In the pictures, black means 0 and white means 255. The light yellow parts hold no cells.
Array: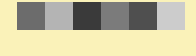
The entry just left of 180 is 108
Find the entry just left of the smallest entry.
180

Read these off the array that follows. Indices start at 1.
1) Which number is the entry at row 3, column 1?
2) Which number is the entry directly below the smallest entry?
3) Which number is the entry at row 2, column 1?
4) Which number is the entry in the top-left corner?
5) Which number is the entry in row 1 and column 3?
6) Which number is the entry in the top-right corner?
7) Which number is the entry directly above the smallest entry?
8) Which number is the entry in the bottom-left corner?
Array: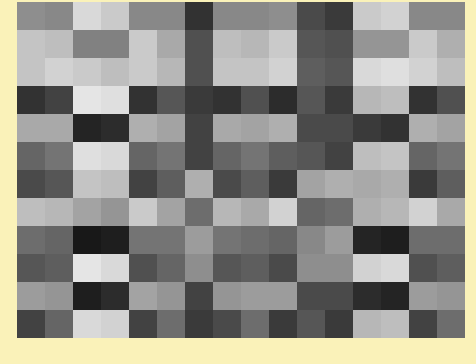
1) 196
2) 229
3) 196
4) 142
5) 217
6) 136
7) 163
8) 66

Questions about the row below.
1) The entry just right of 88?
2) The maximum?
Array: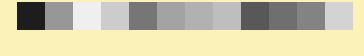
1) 111
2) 239

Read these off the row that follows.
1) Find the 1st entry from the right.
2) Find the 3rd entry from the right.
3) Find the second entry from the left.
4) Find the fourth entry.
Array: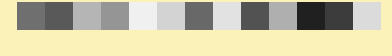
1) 219
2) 32
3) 89
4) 149

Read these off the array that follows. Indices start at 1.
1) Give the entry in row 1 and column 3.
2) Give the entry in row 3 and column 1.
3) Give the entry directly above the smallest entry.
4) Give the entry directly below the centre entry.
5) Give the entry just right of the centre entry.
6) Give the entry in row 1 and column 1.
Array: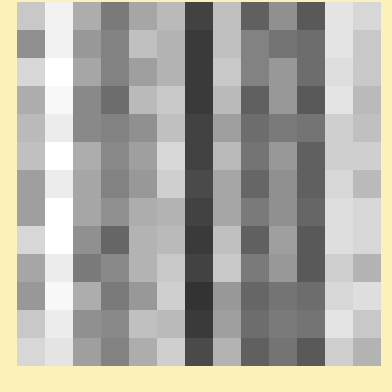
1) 173
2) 215
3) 66
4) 66
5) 166
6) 200

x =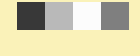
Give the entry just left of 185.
56
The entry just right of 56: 185

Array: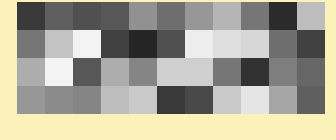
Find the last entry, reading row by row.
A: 95
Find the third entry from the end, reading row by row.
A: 229
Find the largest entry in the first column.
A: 173
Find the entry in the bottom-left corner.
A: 151
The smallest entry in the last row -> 57
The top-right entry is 189
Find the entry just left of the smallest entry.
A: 65
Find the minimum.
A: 37
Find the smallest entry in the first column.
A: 57
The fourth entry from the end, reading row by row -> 201
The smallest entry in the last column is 65
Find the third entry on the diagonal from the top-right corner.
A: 50
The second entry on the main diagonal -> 195

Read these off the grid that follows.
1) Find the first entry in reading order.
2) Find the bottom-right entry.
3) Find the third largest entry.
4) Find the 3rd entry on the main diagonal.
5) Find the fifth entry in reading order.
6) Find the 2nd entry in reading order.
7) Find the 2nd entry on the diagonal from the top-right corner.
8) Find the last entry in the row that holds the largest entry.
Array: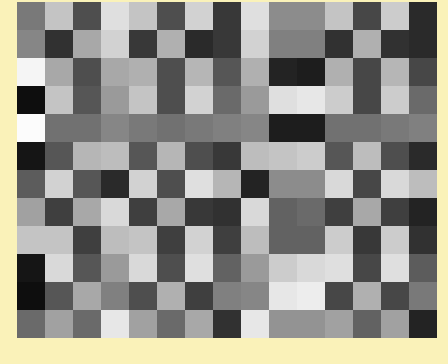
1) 121
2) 35
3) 237
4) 78
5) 196
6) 196
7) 49
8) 128

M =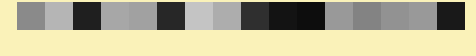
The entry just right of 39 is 196
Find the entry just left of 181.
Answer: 138
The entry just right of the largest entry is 173
